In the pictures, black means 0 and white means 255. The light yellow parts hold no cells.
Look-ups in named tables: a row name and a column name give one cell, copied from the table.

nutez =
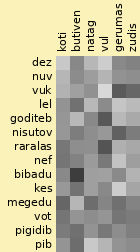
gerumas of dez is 137
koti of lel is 147
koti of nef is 117
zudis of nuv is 142
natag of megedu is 109
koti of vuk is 178
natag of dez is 183
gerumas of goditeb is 184
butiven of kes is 115
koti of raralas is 119
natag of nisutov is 142
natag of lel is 184
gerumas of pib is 147
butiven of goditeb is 184
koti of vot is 117
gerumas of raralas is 176
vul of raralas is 84
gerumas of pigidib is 141
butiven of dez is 136
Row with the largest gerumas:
kes

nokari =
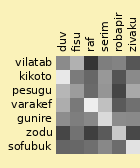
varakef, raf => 238
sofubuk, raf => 111
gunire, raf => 136
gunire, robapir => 139
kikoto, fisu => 123
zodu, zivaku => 72
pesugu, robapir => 69
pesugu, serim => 149
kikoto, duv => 232
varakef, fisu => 121
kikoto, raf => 103
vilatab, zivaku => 86
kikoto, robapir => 84

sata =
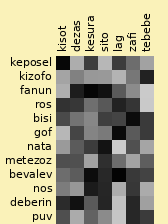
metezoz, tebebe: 94
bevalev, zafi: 57
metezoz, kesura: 162
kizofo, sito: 153
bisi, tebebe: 58
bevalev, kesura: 12

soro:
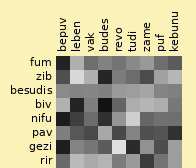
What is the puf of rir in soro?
115
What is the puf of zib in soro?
161
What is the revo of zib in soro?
124
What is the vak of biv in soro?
126
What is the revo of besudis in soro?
154
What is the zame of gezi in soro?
145
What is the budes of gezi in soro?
92
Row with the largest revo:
gezi

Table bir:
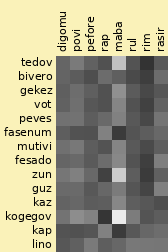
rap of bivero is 108
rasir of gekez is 86
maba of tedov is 192
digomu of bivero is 100
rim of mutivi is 74
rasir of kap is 109
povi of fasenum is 82
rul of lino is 120
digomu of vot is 97
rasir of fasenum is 104
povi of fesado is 105

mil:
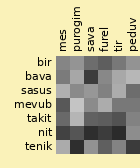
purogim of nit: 85
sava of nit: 46
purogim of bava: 167
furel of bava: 136
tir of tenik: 131
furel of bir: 94
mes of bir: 133
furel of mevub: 172
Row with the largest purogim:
mevub

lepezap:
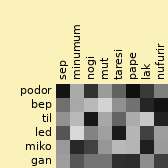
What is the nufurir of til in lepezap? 34
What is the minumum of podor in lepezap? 170
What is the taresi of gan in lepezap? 47
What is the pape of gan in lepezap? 45
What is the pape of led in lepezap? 181
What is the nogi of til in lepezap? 23
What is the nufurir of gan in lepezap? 63
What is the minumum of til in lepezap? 185
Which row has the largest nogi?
bep

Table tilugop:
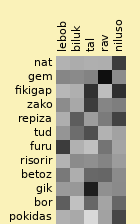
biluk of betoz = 174
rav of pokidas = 162
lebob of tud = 149
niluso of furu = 164
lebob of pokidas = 176
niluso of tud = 162
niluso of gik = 138
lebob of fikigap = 183

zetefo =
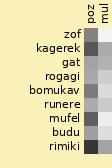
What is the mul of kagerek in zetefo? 171
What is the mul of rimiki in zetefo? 163
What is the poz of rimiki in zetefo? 54
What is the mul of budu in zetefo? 221
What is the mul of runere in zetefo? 202
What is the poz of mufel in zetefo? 95
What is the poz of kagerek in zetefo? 87
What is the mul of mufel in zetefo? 237
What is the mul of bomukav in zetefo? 219
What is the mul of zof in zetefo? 243
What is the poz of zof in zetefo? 130
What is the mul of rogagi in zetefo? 205
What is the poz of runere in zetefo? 171
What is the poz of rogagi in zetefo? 168
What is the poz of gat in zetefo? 163
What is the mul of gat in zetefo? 177
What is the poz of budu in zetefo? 159
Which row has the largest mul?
zof

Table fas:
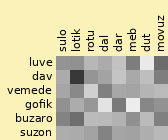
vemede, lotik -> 137
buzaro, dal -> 185
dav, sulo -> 171
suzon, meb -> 162
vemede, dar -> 167
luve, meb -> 125
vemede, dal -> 128
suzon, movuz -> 184
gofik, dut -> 135

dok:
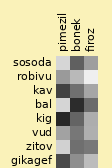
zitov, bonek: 111
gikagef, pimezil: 73
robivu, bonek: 185
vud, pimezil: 162
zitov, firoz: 120
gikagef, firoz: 188
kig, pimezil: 39
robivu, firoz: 239
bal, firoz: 107
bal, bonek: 44
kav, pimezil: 66
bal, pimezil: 213
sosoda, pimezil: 214
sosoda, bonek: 96
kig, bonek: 100
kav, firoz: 166
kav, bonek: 112
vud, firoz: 175
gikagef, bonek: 142

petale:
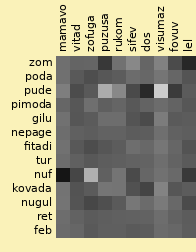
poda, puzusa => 87
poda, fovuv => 102
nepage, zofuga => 93
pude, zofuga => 89
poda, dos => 103
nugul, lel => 75
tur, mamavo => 109
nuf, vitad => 70
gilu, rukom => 109
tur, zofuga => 88
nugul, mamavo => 116
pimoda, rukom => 101
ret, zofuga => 91
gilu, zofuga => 91

